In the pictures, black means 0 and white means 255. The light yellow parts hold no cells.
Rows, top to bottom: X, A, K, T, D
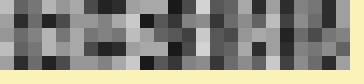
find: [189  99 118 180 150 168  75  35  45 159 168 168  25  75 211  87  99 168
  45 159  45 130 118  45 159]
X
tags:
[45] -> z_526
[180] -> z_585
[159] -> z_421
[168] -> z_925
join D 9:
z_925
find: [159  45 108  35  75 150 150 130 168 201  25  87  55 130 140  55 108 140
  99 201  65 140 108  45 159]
D

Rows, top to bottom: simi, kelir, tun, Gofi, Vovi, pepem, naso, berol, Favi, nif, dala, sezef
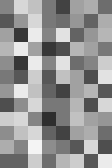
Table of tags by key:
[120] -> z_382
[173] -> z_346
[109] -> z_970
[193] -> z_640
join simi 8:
z_970
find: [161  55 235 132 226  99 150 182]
tun

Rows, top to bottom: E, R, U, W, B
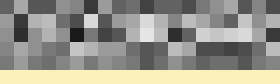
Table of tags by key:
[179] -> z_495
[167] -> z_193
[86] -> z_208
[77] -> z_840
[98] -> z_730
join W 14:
z_193
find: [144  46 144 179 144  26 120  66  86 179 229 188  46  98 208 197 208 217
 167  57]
U
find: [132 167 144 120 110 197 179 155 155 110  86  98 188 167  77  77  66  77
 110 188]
W
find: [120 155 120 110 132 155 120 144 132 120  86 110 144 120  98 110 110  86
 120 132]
B
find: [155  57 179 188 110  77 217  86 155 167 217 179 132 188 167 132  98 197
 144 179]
R

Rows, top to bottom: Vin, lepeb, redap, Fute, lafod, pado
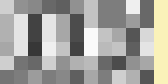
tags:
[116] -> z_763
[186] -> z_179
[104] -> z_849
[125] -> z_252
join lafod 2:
z_763
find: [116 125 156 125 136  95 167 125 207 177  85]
pado
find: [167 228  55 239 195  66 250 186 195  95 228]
Fute

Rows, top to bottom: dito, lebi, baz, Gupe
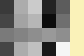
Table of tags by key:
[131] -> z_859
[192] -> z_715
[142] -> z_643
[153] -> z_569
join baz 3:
z_643
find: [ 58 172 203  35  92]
dito

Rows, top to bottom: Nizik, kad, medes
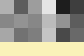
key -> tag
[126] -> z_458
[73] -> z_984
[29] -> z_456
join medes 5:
z_984
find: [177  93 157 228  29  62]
Nizik
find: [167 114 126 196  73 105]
medes

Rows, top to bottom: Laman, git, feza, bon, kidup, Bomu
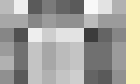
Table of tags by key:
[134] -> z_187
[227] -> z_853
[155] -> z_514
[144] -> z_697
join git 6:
z_697
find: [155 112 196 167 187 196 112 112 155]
bon
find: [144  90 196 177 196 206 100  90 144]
Bomu

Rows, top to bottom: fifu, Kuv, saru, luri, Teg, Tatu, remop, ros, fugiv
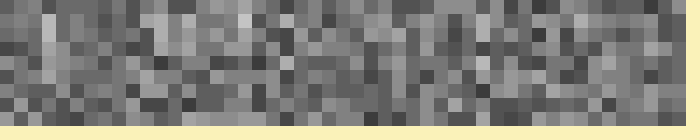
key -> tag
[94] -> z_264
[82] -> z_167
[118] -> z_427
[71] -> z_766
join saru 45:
z_167
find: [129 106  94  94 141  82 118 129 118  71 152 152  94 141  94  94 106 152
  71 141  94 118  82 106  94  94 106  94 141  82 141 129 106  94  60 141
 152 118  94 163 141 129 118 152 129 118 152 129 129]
remop

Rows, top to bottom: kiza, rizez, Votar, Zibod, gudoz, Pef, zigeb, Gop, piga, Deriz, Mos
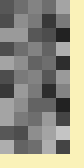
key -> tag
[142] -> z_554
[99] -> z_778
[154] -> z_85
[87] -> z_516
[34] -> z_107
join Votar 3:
z_516
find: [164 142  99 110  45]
gudoz
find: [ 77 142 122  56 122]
rizez
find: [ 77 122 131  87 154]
Pef
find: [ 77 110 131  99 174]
Zibod
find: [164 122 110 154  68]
piga

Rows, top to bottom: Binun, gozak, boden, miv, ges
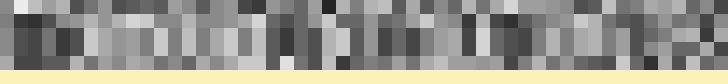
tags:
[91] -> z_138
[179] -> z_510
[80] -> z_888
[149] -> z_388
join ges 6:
z_510
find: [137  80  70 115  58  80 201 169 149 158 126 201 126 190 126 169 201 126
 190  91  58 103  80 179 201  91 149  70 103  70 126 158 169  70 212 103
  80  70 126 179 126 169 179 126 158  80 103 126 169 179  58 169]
boden

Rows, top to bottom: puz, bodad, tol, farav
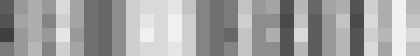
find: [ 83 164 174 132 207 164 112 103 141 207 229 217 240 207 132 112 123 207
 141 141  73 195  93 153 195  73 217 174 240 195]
bodad
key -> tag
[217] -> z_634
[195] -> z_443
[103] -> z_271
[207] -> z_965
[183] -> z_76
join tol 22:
z_634
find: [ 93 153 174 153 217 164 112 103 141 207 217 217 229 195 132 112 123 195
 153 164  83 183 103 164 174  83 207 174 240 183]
puz

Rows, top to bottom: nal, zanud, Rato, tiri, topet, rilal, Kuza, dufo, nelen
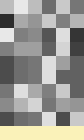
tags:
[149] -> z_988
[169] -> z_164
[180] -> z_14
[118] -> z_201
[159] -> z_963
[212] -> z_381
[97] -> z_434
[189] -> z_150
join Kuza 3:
z_164
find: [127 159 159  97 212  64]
tiri
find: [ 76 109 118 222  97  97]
rilal
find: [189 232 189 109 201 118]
nal
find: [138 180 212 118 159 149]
dufo

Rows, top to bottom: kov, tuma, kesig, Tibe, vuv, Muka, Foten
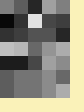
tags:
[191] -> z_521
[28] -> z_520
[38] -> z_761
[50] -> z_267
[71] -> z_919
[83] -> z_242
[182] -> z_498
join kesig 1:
z_267
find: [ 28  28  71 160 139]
vuv
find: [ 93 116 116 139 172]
Foten
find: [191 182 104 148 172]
Tibe
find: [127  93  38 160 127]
kov

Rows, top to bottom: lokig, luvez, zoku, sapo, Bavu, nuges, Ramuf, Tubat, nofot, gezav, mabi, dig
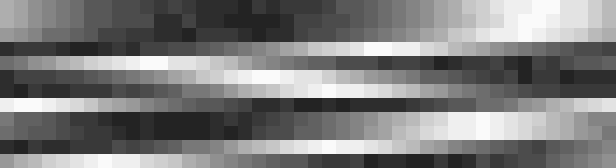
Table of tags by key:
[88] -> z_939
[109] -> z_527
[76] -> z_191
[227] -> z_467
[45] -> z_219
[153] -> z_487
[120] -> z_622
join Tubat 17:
z_191
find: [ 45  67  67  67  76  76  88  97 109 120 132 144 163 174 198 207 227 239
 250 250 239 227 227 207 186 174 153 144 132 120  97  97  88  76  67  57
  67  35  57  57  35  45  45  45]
nuges
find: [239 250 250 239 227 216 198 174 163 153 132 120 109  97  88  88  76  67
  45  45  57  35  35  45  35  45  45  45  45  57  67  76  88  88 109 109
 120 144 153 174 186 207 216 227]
Tubat
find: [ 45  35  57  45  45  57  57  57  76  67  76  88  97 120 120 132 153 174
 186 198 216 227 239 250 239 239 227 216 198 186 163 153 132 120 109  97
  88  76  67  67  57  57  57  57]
Ramuf
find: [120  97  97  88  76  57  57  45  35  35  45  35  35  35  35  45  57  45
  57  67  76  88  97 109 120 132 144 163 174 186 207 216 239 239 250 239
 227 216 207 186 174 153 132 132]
nofot

